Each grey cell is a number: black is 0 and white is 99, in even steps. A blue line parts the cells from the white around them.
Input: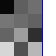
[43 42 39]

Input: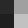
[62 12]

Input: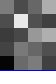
[67 31 28 26]

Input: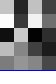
[25 94 78 73]

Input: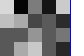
[79 35 58 66]

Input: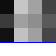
[26 55 75]

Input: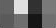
[47  8]
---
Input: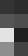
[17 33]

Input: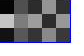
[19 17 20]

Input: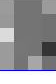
[60 45 45 60]

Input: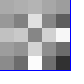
[61 52 52 57 54]

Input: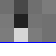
[48 45 83]

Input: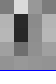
[48 54 15 62]

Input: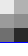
[69 60]

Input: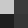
[23 12]

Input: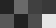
[22 30]
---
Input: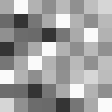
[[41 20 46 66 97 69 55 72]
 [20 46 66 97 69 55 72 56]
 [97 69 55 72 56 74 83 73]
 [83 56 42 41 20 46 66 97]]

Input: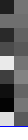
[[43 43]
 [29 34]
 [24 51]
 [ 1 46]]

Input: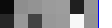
[[15 59 26 59 60 96 57]]

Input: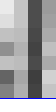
[[86 76 30 62]
 [56 69 26 74]
 [39 65 24 81]]

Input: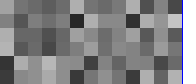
[[50 33 49 43 49 15 68 53 53 19 67 58 76]
 [70 34 41 28 41 49 61 43 53 51 41 60 46]
 [23 53 56 66 55 22 46 56 45 23 68 39 69]]

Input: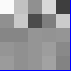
[[56 78 29 49 79]
 [58 56 58 61 53]]

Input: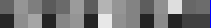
[[15 55 64 14 52 58 14 90 56 51 14 54 14 25 25]]

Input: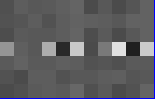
[[32 33 36 32 36 38 37 36 34 38 38]
 [58 37 34 67 16 78 29 47 87 12 79]
 [32 29 36 36 32 34 34 36 37 33 34]]
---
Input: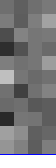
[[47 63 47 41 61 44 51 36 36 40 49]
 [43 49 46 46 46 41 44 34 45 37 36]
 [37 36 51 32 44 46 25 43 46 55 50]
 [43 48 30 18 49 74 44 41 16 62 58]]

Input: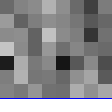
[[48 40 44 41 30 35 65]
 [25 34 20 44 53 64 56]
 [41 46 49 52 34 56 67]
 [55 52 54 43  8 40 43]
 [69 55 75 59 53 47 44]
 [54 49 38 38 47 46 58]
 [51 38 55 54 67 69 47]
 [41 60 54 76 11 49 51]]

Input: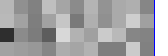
[[52 62 51 50]
 [68 80 52 79]
 [66 66 72 49]
 [57 56 79 49]
 [70 68 62 69]
 [54 47 69 64]
 [64 77 84 67]
 [74 63 36 52]
 [50 49 48 59]
 [56 63 54 61]
 [71 72 18 63]]

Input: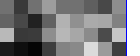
[[55 50 77 24]
 [28 65 29 60]
 [37 66 54 85]
 [44 56 65 53]
 [44 69 71 51]
 [61 38 55 24]
 [44 13 23  2]
 [22 28 22  6]
 [44 39 72 11]]

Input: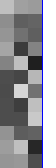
[[60 39 37 51 12 71 44 74 78 38 15 30]
 [62 37 44 23 74 27 83 24 30 36 74 59]
 [74 55 58 64 51 30 29 30 30 57 61 58]]

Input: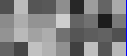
[[66 47 31 71]
 [39 11 38 33]
 [61 44 36 74]
 [15 39 33 25]
 [55 80 44 56]
 [34 57 67 69]
 [33 57 63 75]
 [73 67 72 27]
 [31 54 57 39]]

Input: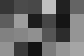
[[39 58 58 64]
 [13  8 17 58]
 [74 27 33 48]
 [28 11 56  7]
 [29 61 52 22]
 [21 36 50 57]]

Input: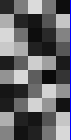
[[ 5 77 51 34 10 20 57  7 77 84]
 [46 33 16  8 62  4 82 58 33 46]
 [85  8  5 13 80 36 42 82  8 13]
 [49 14 44 67 37 84 12 42 13  7]
 [15 68 84 78 11 57  8 11 68 51]]
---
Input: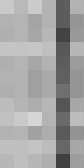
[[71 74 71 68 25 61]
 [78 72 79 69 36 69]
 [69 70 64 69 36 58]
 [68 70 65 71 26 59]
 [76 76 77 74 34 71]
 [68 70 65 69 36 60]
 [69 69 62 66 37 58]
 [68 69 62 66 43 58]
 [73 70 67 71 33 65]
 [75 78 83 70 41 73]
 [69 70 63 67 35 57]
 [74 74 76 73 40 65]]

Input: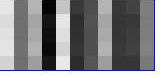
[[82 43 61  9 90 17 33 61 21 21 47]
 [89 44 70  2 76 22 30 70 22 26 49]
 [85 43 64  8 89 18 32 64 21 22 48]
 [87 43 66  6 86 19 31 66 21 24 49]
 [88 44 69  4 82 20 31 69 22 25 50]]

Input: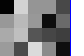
[[60 29 85 54  6]
 [ 1 82 58 58 28]
 [59 72 59  5 41]
 [66 74 33 27 24]]

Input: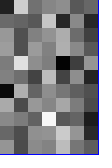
[[58 29 54 51 73 46 36]
 [13 80 44 52 55 34 40]
 [41 39 34 77 15 53 15]
 [59 31 50 57 67 42 25]
 [61 31 60 50 68 53 34]
 [48 87 55 49  1 24 58]
 [50 43 26 73 26 55 14]
 [ 4 68 39 55 46 37 31]
 [66 29 59 52 65 48 29]
 [53 48 38 96 34 39 11]
 [40 30 56 57 79 58 16]]

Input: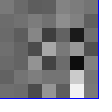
[[43 42 29 58 36 94 47]
 [47 41 36 37 51 48 45]
 [42 44 48 44 55 50 37]
 [41 36 52 24 38 10 43]
 [43 39 29 65 47 59 31]
 [41 39 57 26 42  5 50]
 [38 45 49 45 45 79 46]]

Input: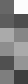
[[49 24]
 [40 98]
 [36 30]
 [66 52]
 [55 66]
 [31 58]]

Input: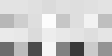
[[42 73 29 95 50 22 79 57]
 [88 88 87 85 87 86 87 88]
 [71 80 86 98 77 86 94 74]
 [91 90 85 92 90 88 86 89]]
